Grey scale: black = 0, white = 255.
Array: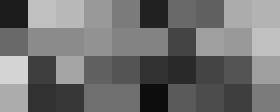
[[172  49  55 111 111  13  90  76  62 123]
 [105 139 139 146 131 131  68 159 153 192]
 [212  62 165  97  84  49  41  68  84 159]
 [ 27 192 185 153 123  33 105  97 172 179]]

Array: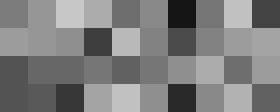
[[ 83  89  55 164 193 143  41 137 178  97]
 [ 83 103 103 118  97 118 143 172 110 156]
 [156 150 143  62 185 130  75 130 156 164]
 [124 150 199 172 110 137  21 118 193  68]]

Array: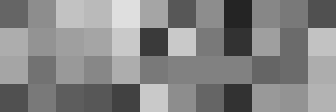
[[ 80 121  93  87  65 201 141 101  50 153 147 179]
 [165 114 153 135 173 121 129 129 129 101 107 173]
 [173 147 159 165 201  58 201 121  50 159 107 194]
 [101 141 194 186 223 165  87 141  36 135 121  80]]

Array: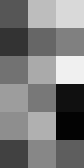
[[142 176   3]
 [157 120  16]
 [ 65 135  94]
 [ 51 102 128]
 [ 86 189 217]
 [114 170 240]]

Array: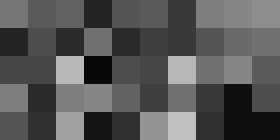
[[ 36  78  43 113  43  63  57  85 106 113]
 [119  91  98  36  85  91  57 126 134 141]
 [126  43 126 134  98  63 113  57  15  78]
 [ 85  49 162  21  49 148 191  49  15  15]
 [ 71  71 184   9  78  71 184 113 134  91]]

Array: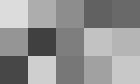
[[ 71 207 119 161 200]
 [149  64 126 194 181]
 [220 173 141  97 105]]

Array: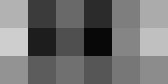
[[206  29  79   8 133 192]
 [178  59 105  43 126 171]
 [147  92 112  86 119 140]]

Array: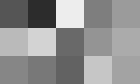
[[134 120  98 198 163]
 [186 211 105 148 171]
 [ 85  44 237 126 155]]
